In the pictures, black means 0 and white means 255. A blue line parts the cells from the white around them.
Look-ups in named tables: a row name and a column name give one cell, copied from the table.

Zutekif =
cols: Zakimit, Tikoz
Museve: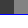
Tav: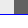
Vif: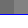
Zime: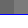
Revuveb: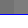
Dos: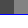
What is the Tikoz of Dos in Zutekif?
131
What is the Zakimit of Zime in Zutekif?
104
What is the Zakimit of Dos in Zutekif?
74
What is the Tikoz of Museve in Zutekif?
131
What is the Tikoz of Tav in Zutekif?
98
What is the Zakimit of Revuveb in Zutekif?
115
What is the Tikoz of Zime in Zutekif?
123
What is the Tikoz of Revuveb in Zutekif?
125
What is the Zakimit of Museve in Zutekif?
60
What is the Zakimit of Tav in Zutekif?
236
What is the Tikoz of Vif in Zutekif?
130
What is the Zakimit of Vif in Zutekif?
110
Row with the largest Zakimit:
Tav

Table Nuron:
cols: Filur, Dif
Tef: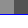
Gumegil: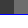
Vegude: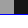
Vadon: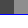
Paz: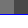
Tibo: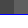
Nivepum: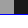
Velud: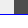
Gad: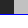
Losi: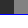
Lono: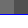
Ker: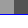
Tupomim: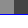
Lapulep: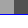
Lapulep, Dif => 81
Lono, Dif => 80
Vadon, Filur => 72
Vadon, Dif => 142
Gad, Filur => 39
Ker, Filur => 157
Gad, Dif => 193
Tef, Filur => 143
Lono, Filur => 110
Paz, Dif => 72

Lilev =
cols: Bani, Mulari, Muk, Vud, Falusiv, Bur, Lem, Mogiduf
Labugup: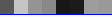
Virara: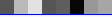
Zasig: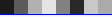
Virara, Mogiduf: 166
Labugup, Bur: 27
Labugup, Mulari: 197
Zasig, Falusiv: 129
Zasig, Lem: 200
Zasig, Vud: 228
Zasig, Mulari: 91
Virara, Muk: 226
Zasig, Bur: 40

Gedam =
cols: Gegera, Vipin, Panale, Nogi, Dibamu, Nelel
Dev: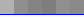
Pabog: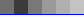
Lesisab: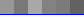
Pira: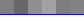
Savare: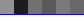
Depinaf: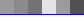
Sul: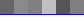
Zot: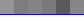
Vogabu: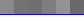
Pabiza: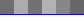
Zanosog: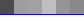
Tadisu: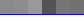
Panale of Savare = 114
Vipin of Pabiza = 172
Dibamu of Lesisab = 123
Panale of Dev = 132
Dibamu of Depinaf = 156
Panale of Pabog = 120
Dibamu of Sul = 85
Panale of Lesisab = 168
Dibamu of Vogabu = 147
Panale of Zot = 133
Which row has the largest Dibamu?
Pabog

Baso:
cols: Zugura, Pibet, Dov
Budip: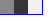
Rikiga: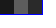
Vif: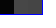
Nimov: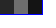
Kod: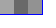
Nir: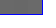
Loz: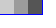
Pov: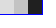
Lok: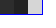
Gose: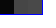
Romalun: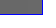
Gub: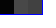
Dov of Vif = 69
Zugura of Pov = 221
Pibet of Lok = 34
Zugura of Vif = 5
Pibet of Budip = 53
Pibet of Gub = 72
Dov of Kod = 146
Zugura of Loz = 204
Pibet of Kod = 105
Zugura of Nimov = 39
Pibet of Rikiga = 93
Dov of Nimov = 20
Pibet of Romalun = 104
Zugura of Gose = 7
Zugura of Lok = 45
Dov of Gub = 65
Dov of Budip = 240
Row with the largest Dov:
Budip

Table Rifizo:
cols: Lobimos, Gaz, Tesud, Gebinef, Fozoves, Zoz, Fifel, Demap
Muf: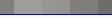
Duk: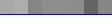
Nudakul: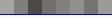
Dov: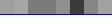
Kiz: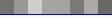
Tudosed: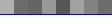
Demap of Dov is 162
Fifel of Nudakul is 116
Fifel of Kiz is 170
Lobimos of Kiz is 114
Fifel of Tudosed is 130
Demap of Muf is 109
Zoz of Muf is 127
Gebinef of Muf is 150
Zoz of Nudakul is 144
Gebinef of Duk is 141
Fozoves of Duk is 141
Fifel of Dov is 133
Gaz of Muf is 157
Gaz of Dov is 166
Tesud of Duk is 133
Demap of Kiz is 104
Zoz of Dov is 59
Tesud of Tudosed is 101
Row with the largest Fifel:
Kiz

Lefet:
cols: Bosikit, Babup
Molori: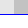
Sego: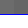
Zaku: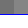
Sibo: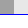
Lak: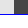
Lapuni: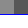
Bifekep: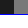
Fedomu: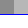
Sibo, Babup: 232
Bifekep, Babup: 121
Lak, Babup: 70
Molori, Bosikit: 230
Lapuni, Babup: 87
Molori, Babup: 194
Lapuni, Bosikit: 139
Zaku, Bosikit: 114
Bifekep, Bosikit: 28
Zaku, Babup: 133
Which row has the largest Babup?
Sibo

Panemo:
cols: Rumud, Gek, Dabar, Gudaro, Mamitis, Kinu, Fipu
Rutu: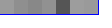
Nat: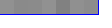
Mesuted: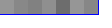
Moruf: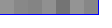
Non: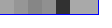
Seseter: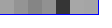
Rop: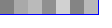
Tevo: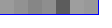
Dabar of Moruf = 132
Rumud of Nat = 145
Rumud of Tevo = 155
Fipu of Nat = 140
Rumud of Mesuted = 150
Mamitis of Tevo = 92
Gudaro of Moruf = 144
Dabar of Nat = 139
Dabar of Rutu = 136

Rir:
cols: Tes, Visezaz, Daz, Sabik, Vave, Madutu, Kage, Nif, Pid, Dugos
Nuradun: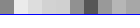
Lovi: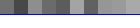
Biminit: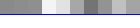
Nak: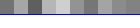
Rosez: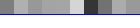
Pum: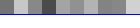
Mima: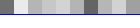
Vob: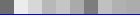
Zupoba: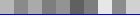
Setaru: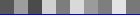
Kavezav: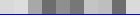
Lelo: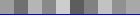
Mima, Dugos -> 160
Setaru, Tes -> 87
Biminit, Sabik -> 244
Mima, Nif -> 182
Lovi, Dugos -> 169
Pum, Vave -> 164
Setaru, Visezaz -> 157
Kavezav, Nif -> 190
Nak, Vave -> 207
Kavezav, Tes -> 217
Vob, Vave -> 197
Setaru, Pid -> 227
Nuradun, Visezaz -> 235
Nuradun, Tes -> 135
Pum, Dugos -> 209
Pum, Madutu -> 145
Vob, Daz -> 215
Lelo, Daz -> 181
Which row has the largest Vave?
Biminit

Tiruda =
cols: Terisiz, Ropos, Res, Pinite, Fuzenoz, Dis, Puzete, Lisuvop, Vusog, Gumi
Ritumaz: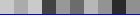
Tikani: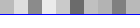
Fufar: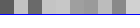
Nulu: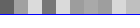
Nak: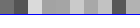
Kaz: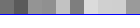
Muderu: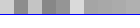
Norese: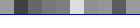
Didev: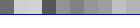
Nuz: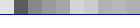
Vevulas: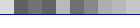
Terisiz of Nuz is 226
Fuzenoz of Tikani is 202
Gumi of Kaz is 154
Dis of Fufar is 159
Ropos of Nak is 84
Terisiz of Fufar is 93
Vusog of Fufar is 137

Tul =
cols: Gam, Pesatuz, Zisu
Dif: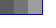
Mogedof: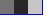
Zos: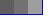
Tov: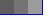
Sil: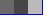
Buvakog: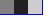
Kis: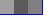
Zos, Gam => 94
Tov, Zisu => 155
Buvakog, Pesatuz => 33
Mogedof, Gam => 115
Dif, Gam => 92
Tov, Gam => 93
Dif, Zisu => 157
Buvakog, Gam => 128
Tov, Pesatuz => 116
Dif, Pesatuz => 117
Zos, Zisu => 158
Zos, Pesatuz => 114
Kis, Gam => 159
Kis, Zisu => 128
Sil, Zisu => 186
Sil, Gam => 105
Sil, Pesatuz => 70
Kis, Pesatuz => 91
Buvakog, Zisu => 205
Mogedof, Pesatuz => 39
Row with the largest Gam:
Kis

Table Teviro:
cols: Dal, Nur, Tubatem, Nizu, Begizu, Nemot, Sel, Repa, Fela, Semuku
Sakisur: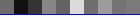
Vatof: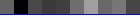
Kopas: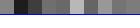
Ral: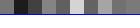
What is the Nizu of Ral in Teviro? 132
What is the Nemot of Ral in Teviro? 212
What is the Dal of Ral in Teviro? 117
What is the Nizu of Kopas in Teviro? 111
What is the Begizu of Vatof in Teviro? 64
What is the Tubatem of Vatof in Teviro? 73
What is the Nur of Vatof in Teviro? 1
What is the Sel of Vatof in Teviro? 159
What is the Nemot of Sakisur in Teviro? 219
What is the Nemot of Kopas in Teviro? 184
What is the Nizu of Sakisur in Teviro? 134
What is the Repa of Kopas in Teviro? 152
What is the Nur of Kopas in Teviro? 29
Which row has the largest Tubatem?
Vatof

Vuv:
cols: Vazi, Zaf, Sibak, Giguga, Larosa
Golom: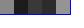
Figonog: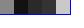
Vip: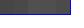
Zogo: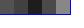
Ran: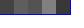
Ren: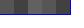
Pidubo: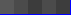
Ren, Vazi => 85
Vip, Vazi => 70
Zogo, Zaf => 65
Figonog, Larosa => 201
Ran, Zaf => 94
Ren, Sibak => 97
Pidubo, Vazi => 88
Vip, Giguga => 79
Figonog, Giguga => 52
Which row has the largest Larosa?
Figonog

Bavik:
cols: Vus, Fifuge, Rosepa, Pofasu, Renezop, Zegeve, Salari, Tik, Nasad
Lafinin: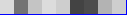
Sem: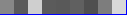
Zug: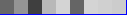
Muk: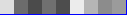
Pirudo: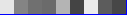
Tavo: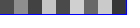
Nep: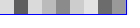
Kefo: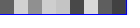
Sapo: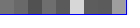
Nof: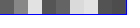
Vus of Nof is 96
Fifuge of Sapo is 105
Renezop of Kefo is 196
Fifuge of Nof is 135
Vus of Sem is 135
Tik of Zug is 208
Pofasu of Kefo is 206
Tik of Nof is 83
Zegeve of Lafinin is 67
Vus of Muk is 222
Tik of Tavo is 202

